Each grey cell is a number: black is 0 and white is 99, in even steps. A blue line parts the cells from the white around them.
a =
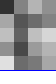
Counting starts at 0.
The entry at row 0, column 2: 70
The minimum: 19
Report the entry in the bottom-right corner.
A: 65
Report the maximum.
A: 87
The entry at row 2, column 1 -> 38
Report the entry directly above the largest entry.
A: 56

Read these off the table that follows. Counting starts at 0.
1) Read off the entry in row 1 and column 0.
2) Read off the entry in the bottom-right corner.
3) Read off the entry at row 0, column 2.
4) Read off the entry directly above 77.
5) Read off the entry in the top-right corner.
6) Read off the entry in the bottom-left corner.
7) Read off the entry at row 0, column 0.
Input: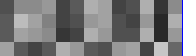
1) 35
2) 40
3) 54
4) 16
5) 54
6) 63
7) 31

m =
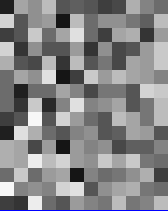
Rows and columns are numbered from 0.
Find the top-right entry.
42
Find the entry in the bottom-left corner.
24
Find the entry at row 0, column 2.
56
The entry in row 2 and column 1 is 33
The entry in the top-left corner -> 12
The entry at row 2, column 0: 24
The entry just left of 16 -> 78
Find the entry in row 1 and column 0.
82
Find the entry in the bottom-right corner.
73
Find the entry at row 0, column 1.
64
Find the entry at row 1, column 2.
56
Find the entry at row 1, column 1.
33

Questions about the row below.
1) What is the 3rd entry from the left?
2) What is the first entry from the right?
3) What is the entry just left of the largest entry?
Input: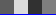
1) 19
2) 49
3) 36

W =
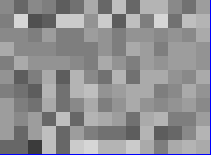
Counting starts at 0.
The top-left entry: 53
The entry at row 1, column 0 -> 49
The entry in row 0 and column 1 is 40
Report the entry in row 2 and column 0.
53
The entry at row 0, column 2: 53
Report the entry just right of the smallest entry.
74
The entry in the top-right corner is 61
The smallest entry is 23
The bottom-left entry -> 40
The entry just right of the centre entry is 70
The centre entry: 44
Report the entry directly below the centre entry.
57
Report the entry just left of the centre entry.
53

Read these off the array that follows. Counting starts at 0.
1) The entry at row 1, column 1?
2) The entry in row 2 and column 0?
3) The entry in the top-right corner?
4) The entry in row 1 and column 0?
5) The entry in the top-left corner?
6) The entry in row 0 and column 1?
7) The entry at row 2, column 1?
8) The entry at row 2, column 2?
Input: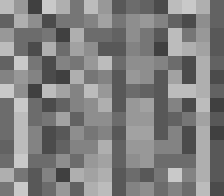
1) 68
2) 59
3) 38
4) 38
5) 73
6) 59
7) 42
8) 42
